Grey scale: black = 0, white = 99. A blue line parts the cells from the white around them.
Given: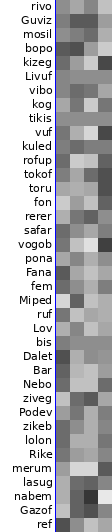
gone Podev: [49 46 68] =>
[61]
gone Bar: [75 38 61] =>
[71]
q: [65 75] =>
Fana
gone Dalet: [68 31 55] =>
[58]

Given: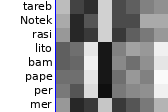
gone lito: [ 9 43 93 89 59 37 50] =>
[63]
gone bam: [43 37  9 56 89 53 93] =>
[40]

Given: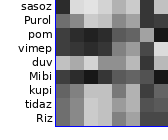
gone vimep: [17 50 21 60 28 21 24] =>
[85]
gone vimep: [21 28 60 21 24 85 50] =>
[17]
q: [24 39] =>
kupi
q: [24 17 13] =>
pom
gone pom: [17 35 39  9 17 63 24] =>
[13]
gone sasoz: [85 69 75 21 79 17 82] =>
[88]
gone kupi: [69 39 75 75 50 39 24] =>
[47]

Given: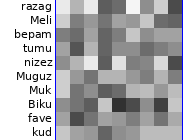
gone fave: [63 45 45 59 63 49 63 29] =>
[66]
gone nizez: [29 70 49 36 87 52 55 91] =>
[84]
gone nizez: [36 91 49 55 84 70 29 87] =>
[52]

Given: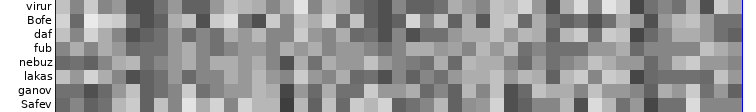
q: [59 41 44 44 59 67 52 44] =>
fub
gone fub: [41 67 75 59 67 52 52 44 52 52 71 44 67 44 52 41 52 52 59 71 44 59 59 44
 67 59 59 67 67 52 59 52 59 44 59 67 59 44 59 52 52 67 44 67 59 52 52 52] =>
[63]
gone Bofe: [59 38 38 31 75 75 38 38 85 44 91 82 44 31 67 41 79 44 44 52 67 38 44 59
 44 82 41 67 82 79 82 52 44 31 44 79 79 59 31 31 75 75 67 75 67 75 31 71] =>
[34]
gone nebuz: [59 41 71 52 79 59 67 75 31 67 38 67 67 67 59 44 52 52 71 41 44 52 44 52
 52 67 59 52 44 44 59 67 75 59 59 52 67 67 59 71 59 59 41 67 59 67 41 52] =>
[48]
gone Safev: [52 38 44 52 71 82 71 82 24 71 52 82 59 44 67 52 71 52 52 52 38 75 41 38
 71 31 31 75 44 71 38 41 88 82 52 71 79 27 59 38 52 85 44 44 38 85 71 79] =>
[56]

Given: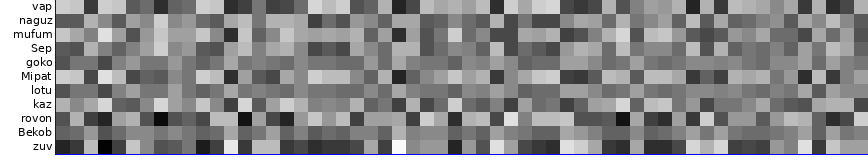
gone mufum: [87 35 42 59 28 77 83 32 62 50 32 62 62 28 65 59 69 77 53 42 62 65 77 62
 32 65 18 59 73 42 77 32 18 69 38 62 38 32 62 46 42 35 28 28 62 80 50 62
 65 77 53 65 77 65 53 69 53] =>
[25]
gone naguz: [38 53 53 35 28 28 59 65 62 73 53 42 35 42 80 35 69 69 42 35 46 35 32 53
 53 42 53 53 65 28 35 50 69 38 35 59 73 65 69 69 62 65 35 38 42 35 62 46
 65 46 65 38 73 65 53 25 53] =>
[56]

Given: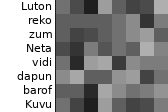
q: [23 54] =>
vidi
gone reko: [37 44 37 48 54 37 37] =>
[20]
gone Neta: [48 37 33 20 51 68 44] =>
[29]
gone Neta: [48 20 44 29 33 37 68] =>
[51]
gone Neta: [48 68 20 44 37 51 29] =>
[33]

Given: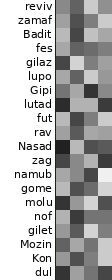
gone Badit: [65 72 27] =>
[75]
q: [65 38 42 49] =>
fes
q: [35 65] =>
rav

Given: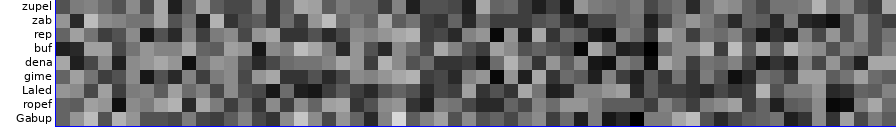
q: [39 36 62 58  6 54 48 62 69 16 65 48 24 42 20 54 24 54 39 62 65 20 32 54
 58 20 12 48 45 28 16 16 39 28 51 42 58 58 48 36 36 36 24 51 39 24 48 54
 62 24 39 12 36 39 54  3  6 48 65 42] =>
ropef
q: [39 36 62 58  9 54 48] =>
buf
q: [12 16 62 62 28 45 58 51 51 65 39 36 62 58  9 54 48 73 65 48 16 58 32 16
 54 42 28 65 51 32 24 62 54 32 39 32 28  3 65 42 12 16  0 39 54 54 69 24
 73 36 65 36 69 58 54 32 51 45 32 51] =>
buf

